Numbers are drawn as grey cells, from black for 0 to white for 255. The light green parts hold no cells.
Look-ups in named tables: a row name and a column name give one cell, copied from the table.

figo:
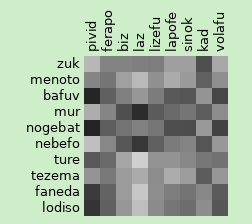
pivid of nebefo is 191
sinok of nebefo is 132
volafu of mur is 140
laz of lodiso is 190
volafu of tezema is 150
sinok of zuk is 159
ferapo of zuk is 131
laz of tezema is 170
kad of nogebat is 153
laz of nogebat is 129
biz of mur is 79
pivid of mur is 173
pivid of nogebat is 35
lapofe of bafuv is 89
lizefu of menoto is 144
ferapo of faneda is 99
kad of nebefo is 85
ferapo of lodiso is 96
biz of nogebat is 115

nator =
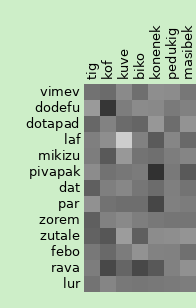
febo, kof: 105
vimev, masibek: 119
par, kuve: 110
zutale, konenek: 140
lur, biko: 118
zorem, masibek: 117
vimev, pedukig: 140
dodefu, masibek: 129
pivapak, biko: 123
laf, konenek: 90
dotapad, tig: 103
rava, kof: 72
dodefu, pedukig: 122

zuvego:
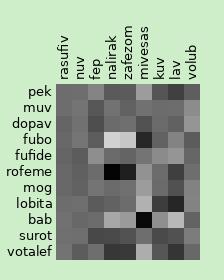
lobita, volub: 131
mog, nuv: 98
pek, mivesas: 156
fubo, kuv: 98
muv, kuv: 108
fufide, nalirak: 107
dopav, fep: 78
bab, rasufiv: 113
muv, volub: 140
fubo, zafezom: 198
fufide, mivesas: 116
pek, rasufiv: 109
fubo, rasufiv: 104
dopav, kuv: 107
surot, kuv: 74
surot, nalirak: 74
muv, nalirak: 114
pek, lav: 64
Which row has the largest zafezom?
fubo

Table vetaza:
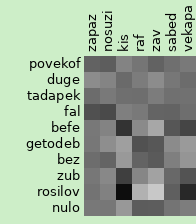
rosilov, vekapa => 40
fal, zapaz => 80
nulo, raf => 92
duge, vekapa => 108
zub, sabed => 104
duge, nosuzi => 132
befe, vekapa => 69
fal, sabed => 99
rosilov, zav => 200
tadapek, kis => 111
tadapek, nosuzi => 121
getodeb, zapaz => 119
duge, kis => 106
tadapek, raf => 110
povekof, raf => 117
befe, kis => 51
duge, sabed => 119
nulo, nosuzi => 119
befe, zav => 167

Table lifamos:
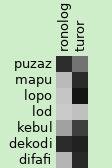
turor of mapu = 43
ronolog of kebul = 161
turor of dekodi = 33
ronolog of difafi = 181
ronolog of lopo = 197
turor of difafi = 41
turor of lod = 192
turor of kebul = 63
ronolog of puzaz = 45
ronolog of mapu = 186
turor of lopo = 21
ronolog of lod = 202
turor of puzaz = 115
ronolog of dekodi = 43

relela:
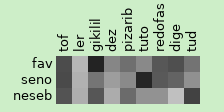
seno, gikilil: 117
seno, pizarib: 138
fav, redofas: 87
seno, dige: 99
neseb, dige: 192
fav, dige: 79
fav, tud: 115
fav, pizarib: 111
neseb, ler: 174
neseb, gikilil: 86
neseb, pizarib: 107
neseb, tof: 83
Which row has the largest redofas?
neseb

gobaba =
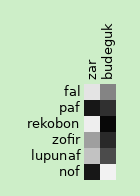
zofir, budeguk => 41
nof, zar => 23
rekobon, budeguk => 8
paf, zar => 23
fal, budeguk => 132
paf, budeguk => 48
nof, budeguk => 242
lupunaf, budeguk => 75
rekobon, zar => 238
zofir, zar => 159
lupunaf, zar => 194
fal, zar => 228

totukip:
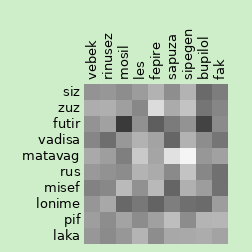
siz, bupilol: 106
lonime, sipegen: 111
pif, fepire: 160
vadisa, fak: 117
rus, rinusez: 146
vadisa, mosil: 152
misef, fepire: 185

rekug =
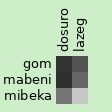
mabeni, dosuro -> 48
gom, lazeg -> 83
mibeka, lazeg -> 199
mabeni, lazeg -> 101
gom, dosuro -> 51
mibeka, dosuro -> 116
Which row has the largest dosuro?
mibeka

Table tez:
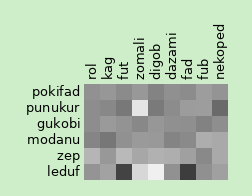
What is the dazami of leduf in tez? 145
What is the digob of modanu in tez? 153
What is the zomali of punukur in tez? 229
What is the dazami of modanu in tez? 132
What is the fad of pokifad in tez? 140
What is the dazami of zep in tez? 174
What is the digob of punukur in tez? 122
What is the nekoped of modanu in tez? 169
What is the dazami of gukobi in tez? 144
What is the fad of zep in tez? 160
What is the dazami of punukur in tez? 140
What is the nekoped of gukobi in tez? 142
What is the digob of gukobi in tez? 151
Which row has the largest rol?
zep

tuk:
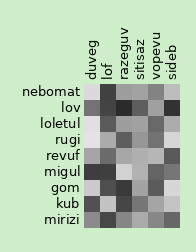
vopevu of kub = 165
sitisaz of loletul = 161
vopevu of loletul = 104
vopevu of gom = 91
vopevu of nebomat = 131
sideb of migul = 118
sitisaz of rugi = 150
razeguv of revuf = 167
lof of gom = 79
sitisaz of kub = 118
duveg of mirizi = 139
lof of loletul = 91
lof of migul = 63
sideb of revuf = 89
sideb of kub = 195
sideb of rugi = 213

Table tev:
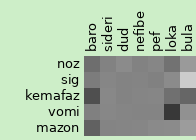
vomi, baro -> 128
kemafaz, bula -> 102
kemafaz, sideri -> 136
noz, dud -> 139
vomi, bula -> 145
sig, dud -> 131
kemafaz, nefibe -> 133
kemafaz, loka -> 112
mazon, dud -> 133
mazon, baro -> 97
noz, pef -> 134
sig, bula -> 204
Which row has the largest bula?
sig

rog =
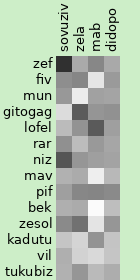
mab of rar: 153
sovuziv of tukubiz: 177
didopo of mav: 184
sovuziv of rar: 144
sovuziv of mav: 177
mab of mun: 161

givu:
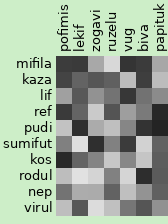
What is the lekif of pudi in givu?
47
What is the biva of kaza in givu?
62
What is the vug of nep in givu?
191
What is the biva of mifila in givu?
59
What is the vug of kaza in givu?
188
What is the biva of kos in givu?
197
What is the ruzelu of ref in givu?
84
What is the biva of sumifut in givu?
210
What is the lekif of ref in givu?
100
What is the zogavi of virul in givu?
220
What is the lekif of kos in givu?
100
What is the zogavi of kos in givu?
132
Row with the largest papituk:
kaza

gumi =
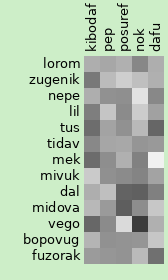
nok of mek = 129
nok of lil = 204
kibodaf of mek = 108
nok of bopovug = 149
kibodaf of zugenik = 121
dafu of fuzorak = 112
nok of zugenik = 191
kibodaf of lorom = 174
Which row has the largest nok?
nepe

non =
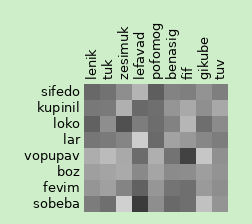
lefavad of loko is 125
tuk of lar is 122
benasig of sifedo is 131
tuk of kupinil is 122
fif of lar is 152
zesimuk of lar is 133
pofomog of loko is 109
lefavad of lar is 205
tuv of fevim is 142
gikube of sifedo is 147
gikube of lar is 135
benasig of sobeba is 105
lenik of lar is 118
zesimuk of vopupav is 169
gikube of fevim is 154
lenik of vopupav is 173
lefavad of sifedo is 180

